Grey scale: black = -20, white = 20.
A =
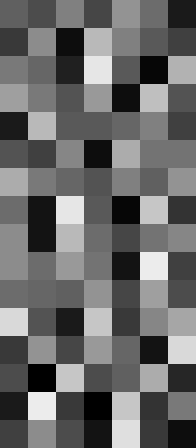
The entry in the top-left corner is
-5
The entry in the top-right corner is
-16
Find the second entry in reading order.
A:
-8
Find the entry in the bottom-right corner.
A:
-18
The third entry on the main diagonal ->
-15
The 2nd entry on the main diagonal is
2
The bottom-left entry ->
-10
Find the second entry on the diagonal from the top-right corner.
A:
-6
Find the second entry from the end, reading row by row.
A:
-11
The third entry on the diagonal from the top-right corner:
-6
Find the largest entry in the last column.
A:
14
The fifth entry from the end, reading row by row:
-8
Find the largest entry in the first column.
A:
14
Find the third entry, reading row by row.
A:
0
